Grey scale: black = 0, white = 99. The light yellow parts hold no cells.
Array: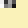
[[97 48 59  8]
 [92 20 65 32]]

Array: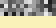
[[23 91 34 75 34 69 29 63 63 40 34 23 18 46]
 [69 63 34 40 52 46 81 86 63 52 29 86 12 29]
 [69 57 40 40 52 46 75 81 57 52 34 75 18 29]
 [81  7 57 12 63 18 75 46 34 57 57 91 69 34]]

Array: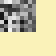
[[63 88 94 68 73 37 26 68 37]
 [ 9 73 26 78 53 73 73 31 58]
 [ 9 58 83 88 78 42 63 31 42]
 [26 48 83 78 73 37 53 42 37]
 [68 31 21 21 26 53 48 53 58]
 [21 21 15 48 42 58 73 31 58]
 [63 15 94 48 68 15 37 53 31]
 [83  4 88 26 53  9 31 63 31]]

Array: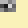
[[71 71 50 65]
 [55 34 45 50]
 [28 10 83 39]]

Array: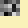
[[51 62 79  8 68]
 [41 46 57 13 35]
 [41 18 35 51 30]
 [62  3 24 84 57]]

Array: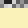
[[51 81 86 41 69 46 75]
 [63 13 13 81 36 57 36]]

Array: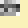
[[51 63 63 63 97]
 [91 57 69 80 91]
 [27 45 39 33 17]
 [75 27 75 57 39]]

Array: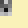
[[29 79 45]
 [73 67 79]
 [35 40 51]
 [57  7 62]]

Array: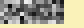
[[54 76 32 60 16 22 37 37 32 27 66 48 43 71 54 48]
 [48 71 71 76 82 37 92 87 37 60 60 37 60 10 37 10]
 [43 66 54 66 71  4 66 60 37 48 32 27 32 43 43 27]
 [54 48  4 54 60 27 37 60 48 22 32 27 32 76 48 22]
 [82 37 43 22 32 87 48 22 10 27 32 60 16 60 16 16]
 [66 16 82 71 82 16 43 76 54 71 54 54 82 87 43 54]]
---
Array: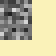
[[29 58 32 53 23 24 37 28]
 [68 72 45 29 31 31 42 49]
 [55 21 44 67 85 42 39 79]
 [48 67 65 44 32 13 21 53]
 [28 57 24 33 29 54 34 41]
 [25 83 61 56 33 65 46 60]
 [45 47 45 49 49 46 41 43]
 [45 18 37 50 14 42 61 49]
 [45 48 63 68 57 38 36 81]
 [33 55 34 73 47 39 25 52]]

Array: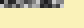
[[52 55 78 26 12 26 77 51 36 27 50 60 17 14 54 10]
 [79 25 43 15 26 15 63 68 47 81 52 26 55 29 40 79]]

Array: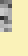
[[52 47 38]
 [30 60 62]
 [67 74 79]
 [67 71 78]
 [68 35 17]
 [53 43 72]
 [76 72 69]
 [60 50 78]]

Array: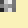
[[47 92 79 29]
 [46 56 63 49]
 [43 86 61 13]]

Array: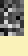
[[46 28 23 43 31 14]
 [37 26 42 16 40  9]
 [45 42 57 80 12 43]
 [23 35 35 24 82 20]
 [43  1 36 29 37 18]
 [20 46 33 25 82 18]
 [20 73 57 87 59 62]
 [50 28 16 29 13  3]
 [38 38 61 81  9 55]]

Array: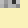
[[75 19 69 59 73]
 [53 68 70 54 69]]

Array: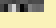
[[28 30 30 28 35 36 29 24 29 32 33]
 [42 40 42 50 22  2 35 82 52 10 26]
 [42 40 42 50 17  2 38 82 52 10 26]]

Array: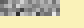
[[71 45 72 55 69 56 66 49 65 81 60 54 68 41 37]
 [59 57 61 65 63 52 49 60 62 65 81 47 74 67 51]
 [40 66 49 64 44 68 56 45 52 26 46 52 56 41 42]
 [55 90 45 44 53 27 78 59 67 76 17 73 64 44 65]]
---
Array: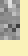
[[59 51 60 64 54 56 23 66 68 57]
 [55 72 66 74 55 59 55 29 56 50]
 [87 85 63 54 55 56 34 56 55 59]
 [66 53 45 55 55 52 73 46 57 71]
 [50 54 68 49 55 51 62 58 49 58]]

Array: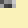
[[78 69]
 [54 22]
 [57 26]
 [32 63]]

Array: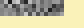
[[41 32 42 63]
 [60 36 31 51]
 [59 19 38 46]
 [48 48 12 50]
 [53 53 59 28]
 [41 47 31 58]
 [62 58 60 31]
 [50 21 36 66]
 [72 44 47 32]
 [16 51 35 75]
 [34 64 55 51]
 [79 40 32 41]
 [69 24 48 58]
 [10 67 54 51]
 [72 35 56 59]
 [46 56 51 52]]

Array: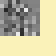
[[51 50 54 47 48 46 50 51 41]
 [51 50 52 50 63 66 50 53 76]
 [51 50 39 50 50 53 38 44 49]
 [49 38 91 36 50 67 50 76 64]
 [50 67 30 43 28 37 37 19 18]
 [28 50 71 23 50 50 62 51 91]
 [67 60 33 50 63 48 28 59 49]
 [31 23 34 27 50 41 38 37 57]
 [58 50 15 44 46 41 50 28 47]
 [61 74 54 54 53 64 50 58 57]]

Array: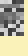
[[28 70 23 62 68 28 85 83 33]
 [31 50 24 60 51 77 28 80 28]
 [24 48 81 42 43 29 79 27 84]
 [84 49 24 46 53 44 87 22 24]
 [80 52 24 47 43 27 25 79 82]
 [83 49 82 41 39 38 60 81 25]]

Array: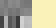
[[46 47 52 53 73 74 73]
 [46 47 53 53 73 73 72]
 [48 48 51 51 80 81 80]
 [54 53 45 45 23 23 23]
 [52 51 48 47 42 42 42]
 [54 53 46 45 34 34 34]
 [47 48 51 52 69 70 69]
 [52 51 48 47 27 26 27]]

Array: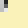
[[14 39 90]
 [78 76 74]]

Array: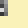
[[62 55 51 43]
 [44 26 84 21]]

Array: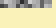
[[54 68]
 [57 73]
 [39 39]
 [65 67]
 [69 61]
 [80 33]
 [38 44]
 [18 59]
 [50 31]
 [63 65]
 [71 68]
 [76 37]
 [57 26]]
